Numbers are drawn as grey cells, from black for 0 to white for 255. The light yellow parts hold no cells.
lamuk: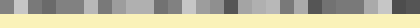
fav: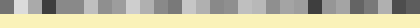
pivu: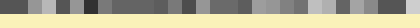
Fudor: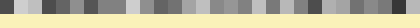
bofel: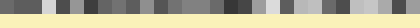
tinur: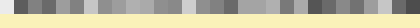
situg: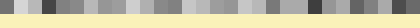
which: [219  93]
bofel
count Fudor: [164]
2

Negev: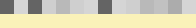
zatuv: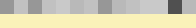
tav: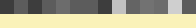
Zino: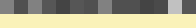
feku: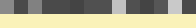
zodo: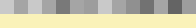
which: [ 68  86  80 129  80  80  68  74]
Zino
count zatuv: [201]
3
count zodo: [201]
3

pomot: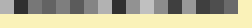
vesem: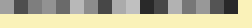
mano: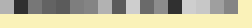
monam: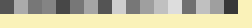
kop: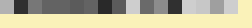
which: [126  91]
pomot
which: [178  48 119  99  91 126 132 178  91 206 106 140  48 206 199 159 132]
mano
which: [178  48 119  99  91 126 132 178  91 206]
mano
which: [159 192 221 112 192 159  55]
monam
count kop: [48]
2

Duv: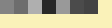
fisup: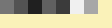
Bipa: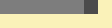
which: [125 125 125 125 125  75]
Bipa
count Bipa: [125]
6
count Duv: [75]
1

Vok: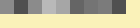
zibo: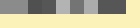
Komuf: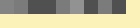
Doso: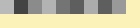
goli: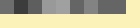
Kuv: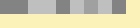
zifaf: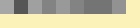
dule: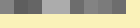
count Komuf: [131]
1
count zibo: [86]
3
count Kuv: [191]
4

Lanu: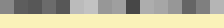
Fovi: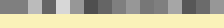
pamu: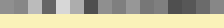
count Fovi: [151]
3
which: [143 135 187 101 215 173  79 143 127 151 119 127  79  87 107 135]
pamu

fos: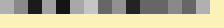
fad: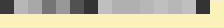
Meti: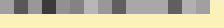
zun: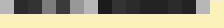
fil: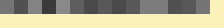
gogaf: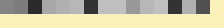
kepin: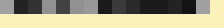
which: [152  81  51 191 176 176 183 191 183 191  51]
fad
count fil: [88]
3
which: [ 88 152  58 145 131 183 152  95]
Meti
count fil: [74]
2
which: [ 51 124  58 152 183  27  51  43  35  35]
zun
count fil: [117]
2

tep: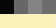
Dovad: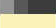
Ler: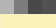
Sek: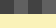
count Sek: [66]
2
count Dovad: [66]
0
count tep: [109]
1

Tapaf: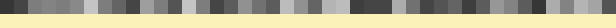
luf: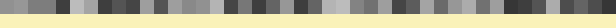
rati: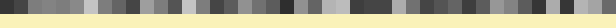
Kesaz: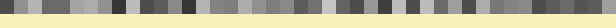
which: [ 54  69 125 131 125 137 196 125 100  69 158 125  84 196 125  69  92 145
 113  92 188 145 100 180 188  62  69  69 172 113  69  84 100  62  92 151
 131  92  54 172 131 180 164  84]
Tapaf
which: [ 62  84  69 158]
luf

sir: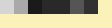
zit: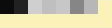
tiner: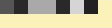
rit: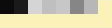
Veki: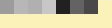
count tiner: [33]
1
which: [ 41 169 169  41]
tiner
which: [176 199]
Veki
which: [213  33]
tiner
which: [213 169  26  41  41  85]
sir
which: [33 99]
Veki
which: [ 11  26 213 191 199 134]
rit

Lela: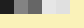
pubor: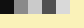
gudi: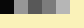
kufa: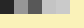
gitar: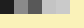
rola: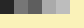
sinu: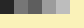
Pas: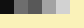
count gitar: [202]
1
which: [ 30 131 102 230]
Lela
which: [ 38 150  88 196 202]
kufa
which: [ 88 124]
gudi
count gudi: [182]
1
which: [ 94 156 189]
sinu
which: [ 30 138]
gitar

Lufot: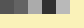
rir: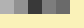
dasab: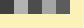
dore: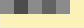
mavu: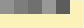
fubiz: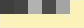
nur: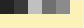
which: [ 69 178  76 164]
fubiz
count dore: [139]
3

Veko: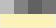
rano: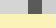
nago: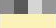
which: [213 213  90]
rano
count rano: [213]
2

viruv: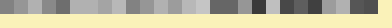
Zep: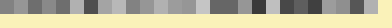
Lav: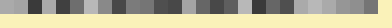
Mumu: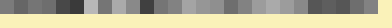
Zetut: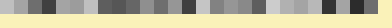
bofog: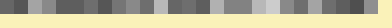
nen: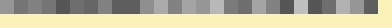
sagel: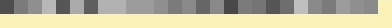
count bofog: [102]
2
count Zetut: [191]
2
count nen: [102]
1
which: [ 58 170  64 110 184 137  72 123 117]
Lav
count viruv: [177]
5
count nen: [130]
4
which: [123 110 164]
nen

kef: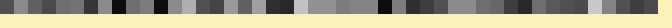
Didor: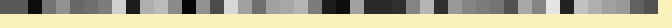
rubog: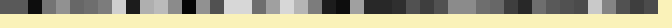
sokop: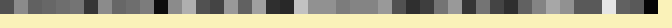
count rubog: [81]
5
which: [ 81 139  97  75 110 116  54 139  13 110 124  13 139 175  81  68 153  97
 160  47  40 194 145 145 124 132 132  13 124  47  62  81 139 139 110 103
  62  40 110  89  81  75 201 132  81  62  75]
kef

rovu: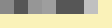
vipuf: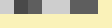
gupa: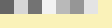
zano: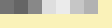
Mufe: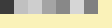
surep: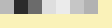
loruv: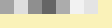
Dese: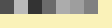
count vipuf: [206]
3
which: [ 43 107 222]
surep
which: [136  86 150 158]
rovu
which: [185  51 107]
Dese

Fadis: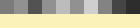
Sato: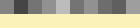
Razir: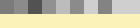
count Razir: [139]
2
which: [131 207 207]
Razir
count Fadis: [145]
3
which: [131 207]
Razir

